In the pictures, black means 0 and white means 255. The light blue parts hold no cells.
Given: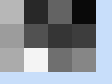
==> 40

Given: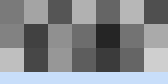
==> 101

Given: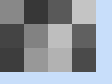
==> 55

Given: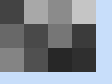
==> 168

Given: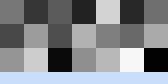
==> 211

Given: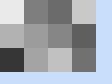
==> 126
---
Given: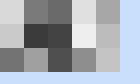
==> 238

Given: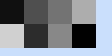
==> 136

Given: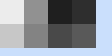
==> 73

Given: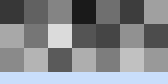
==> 145

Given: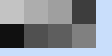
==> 94

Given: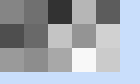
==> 148

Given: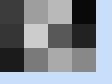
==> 88
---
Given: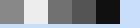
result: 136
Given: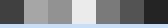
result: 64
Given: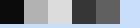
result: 11
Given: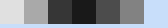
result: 224
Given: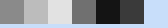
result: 138
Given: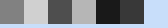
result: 129
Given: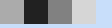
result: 171
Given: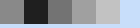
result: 137
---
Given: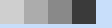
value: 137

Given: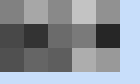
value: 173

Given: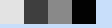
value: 137

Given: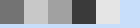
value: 58

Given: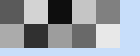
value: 105

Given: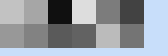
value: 187
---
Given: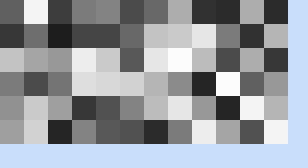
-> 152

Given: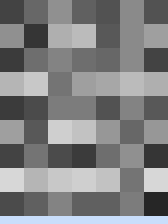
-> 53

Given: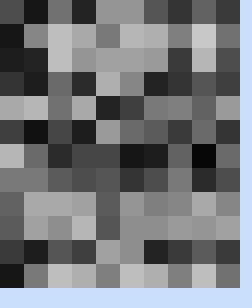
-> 161

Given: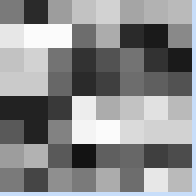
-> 210

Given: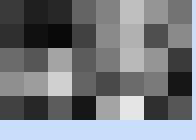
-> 58

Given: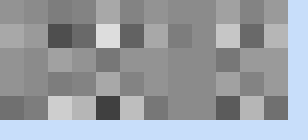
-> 154

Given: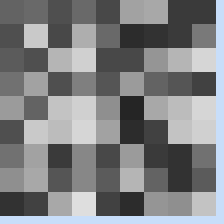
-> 113

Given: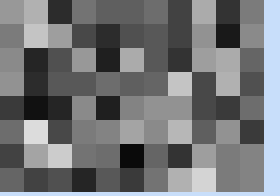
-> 58

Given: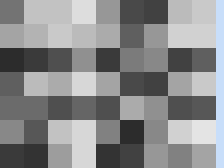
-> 87
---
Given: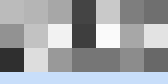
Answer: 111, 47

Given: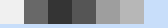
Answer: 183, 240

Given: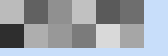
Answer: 110, 46

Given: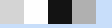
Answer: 176, 212

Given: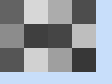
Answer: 77, 85

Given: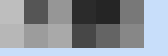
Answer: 120, 183

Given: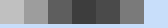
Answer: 122, 192
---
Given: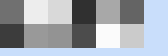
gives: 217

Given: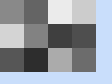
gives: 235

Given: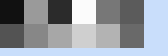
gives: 43

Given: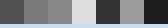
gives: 136

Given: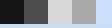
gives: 217

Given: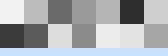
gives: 106

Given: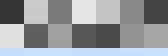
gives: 123

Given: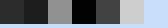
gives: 145

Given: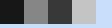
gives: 56
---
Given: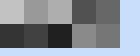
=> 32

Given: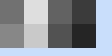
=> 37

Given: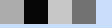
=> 6

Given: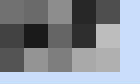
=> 25

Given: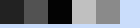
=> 3

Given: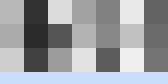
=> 43
